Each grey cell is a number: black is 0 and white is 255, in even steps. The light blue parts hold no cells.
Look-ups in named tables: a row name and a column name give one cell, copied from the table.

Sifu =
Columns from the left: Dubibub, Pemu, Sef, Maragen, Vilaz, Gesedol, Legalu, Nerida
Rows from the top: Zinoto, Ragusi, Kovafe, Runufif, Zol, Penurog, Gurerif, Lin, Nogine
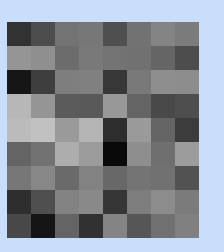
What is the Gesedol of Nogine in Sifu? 86
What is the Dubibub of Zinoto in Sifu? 50
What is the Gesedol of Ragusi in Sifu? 113
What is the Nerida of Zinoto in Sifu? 123
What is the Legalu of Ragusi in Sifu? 101
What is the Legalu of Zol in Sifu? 101
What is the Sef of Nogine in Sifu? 100
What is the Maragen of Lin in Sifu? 137
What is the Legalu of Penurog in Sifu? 111
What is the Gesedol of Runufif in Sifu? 100
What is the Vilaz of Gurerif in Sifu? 104
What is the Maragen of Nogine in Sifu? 49
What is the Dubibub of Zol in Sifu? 187

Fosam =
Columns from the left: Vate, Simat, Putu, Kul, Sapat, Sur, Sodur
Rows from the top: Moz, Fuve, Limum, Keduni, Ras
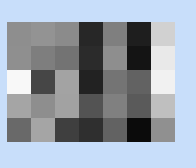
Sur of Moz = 30
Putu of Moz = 139
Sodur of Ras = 144
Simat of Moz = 147
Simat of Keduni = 142
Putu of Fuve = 115
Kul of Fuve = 43
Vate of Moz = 142
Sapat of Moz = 127
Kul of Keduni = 83
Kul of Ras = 47
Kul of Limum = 34
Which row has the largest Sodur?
Limum

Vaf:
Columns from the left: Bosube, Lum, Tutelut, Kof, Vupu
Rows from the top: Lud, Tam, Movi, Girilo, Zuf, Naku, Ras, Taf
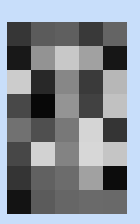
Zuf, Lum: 79
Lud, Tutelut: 95
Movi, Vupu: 183
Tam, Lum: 147
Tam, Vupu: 22
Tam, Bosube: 24
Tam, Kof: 161
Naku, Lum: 210
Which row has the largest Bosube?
Movi

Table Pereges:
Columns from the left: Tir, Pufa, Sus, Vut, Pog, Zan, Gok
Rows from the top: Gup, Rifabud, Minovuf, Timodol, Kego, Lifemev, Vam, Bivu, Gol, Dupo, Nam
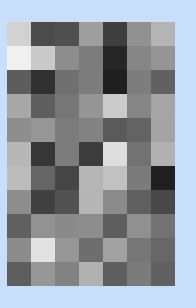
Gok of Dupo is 103
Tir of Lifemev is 183
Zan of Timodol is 133
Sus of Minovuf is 112
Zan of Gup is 145
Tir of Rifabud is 240
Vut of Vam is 182
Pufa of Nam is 151
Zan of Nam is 123
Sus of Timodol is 118
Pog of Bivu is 139
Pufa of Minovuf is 49
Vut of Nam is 177
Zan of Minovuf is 125
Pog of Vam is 193
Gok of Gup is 180

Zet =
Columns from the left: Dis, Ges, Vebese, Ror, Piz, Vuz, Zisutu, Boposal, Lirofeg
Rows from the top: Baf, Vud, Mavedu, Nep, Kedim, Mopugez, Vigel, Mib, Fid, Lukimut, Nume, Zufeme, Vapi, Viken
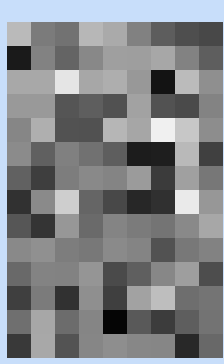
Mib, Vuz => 39
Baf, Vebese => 114
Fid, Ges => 52
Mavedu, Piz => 174
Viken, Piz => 142
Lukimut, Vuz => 132
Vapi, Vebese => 108

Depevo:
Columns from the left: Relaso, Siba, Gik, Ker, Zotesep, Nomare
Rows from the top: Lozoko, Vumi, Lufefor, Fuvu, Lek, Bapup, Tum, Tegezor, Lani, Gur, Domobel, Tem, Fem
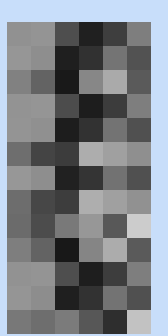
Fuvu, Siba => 149
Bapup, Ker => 173
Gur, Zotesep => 172
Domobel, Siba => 148
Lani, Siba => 76
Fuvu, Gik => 76
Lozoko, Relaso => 145
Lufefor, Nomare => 90
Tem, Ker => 50
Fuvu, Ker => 29
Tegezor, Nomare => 145
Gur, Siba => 99
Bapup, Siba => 68
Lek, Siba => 144
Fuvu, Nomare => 126
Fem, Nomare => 194
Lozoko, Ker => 32
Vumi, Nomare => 82
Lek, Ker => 50
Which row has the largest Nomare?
Lani

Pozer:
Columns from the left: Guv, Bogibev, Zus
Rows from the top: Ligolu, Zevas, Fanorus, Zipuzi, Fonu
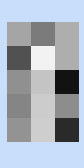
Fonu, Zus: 42
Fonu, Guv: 147
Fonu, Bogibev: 206
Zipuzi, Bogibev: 204
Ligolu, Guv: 165
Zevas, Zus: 174
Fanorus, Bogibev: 196

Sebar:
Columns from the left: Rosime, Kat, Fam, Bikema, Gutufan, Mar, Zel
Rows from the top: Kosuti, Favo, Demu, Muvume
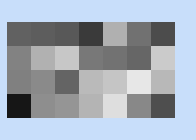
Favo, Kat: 177
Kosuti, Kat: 93
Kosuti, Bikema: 58
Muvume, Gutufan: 222
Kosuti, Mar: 113
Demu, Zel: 184
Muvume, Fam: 149
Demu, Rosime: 128
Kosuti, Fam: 88
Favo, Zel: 203
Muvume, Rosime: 22
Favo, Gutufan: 114
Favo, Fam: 199
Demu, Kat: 138
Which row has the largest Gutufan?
Muvume

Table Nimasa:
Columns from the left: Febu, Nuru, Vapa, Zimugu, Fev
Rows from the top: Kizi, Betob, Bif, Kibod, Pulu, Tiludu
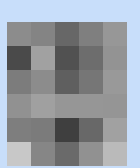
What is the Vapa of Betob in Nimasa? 81
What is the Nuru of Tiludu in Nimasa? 134
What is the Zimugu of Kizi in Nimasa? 127
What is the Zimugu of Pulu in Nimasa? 104
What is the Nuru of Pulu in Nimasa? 123
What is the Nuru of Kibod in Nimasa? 160
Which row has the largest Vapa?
Kibod

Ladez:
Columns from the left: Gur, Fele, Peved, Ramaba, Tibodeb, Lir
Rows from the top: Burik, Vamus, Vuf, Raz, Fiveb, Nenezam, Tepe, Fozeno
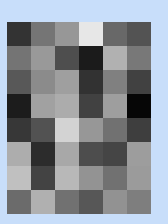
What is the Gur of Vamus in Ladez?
116
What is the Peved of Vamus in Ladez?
78
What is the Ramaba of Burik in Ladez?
231
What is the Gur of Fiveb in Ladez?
55
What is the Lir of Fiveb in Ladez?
62
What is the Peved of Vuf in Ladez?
159
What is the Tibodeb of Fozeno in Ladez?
146
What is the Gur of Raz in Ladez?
28
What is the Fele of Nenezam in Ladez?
44
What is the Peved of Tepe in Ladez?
184
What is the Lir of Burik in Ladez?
83
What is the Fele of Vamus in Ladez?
153
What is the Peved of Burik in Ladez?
151
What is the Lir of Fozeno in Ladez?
126
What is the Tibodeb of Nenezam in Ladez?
69
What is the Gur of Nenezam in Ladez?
173
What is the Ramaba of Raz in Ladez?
65
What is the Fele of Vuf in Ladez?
139
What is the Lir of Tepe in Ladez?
155

